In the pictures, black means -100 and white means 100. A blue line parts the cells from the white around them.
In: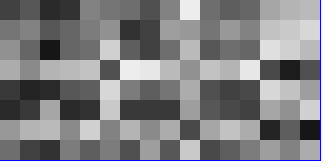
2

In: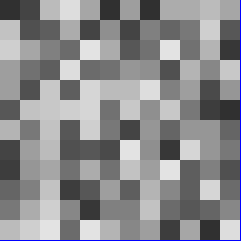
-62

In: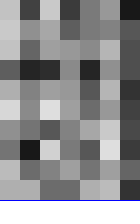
47

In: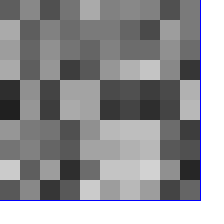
-47

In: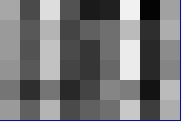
-52

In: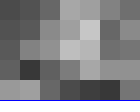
-56
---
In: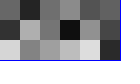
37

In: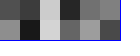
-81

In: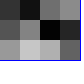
3

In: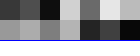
35

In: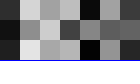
11

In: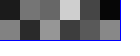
-67

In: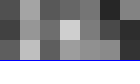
18

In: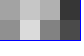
72
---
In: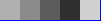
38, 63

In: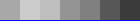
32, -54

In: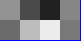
15, -5

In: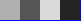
38, -72

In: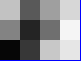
52, 80

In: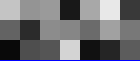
54, -28
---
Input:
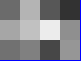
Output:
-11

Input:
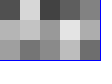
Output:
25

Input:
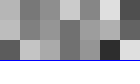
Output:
-28

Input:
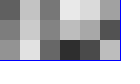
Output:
15

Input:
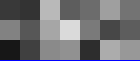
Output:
-82

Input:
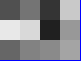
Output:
-20

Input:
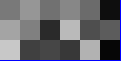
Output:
57

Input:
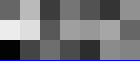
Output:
-98

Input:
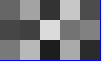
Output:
-5
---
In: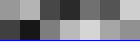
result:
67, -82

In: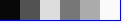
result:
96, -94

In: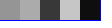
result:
55, -89

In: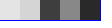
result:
79, -68

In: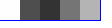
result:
99, -60

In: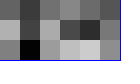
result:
60, -98
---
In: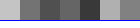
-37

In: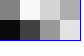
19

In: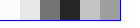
-9

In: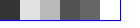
45

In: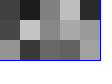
-18

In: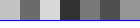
69

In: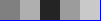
-72
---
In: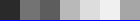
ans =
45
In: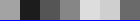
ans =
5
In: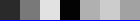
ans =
-98
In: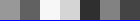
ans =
67
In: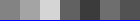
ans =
-24
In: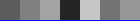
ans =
-71
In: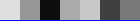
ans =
34
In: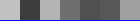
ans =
-13
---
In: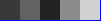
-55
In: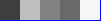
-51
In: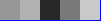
18
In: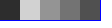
-65
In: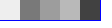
87
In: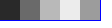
-68
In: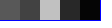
-31
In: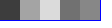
-52
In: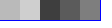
46
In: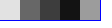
77
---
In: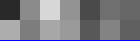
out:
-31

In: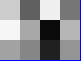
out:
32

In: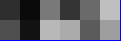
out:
34

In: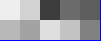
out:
75

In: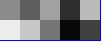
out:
-8

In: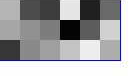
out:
-97
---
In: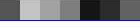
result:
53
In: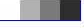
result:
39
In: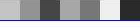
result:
15
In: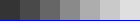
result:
-43
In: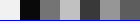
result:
-93
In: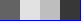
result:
77
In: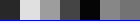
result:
76
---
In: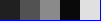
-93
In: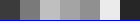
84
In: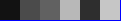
-64
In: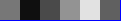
77
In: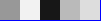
46
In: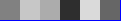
71
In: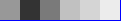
67
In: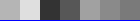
8
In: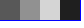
67
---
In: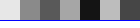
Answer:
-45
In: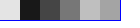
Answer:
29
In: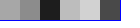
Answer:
-43
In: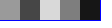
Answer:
-83
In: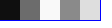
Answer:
74
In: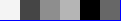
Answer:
-19
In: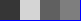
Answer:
-1
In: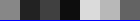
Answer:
-22
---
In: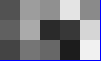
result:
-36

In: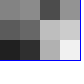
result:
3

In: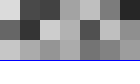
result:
72

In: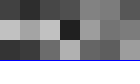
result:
-49

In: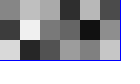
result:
5

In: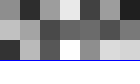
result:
11
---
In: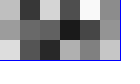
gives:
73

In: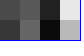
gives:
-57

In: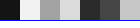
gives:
-84

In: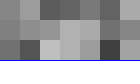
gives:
-11

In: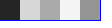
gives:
-71

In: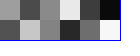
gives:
-36
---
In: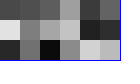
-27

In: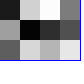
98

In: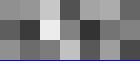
56

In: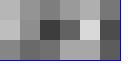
-1

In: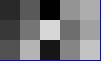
-99

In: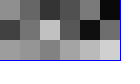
-59

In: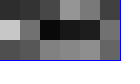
-44

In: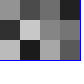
-14

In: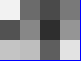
-42
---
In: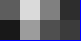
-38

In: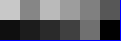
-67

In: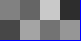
-10

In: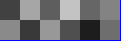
19

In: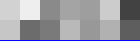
-4

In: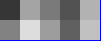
23

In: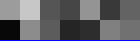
-28

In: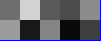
4
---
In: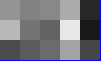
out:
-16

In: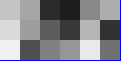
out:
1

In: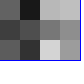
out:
66

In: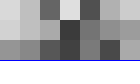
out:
-32

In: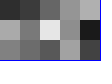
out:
-31

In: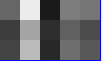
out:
-69

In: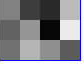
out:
12
